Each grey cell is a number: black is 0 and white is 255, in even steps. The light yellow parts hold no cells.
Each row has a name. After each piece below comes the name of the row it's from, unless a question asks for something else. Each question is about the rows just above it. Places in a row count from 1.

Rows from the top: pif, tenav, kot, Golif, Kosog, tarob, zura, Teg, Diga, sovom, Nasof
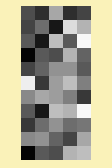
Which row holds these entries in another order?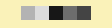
tenav
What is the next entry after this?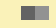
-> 146

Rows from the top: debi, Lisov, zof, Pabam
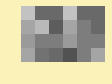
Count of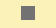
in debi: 0
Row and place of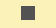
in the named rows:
Pabam, 4
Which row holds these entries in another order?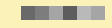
Lisov
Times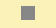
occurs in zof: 0
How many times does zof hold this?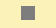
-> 4
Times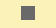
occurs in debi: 4

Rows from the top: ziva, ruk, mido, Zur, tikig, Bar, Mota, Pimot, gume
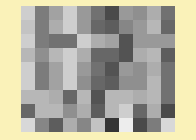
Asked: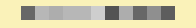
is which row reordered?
Zur
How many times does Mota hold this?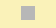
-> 6
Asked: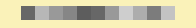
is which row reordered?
ruk
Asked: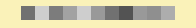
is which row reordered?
tikig
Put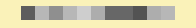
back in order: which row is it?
Zur

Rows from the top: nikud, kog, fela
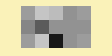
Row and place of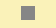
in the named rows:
kog, 1
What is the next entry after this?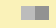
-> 156
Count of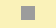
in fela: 2
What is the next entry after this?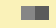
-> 146

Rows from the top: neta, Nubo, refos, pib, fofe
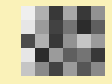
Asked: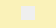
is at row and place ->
neta, 1
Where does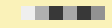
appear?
neta
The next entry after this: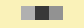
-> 197
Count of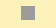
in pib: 1
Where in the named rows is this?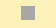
neta, 4
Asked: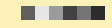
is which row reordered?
Nubo

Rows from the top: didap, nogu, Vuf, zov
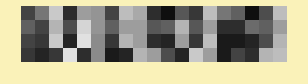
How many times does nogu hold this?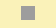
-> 4
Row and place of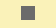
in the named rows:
nogu, 17
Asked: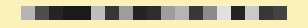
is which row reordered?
Vuf

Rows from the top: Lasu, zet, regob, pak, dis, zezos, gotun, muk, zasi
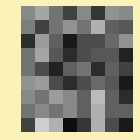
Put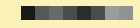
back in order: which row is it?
zezos
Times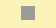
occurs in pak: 0
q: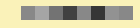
Lasu
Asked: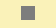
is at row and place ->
zet, 1
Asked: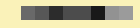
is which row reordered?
zezos

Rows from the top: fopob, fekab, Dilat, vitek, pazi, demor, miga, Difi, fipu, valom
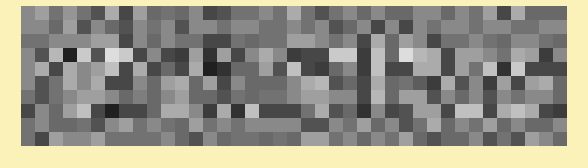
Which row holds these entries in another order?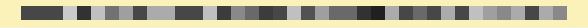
pazi
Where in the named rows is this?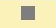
miga, 9
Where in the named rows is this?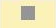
fopob, 4
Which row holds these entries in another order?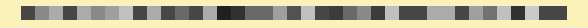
pazi
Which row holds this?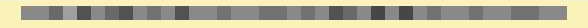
fekab
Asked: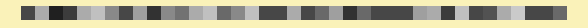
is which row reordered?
pazi
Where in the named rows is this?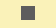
demor, 29

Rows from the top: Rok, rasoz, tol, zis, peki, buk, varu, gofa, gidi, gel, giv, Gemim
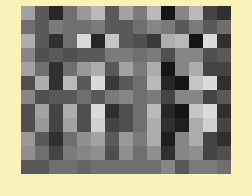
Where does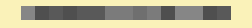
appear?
zis
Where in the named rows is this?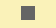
Gemim, 5
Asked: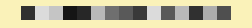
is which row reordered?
buk

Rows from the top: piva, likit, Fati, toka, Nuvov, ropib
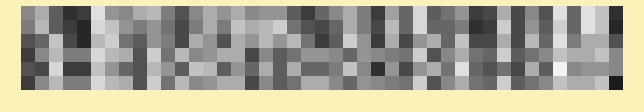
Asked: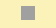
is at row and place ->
piva, 27
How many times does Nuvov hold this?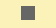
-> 5

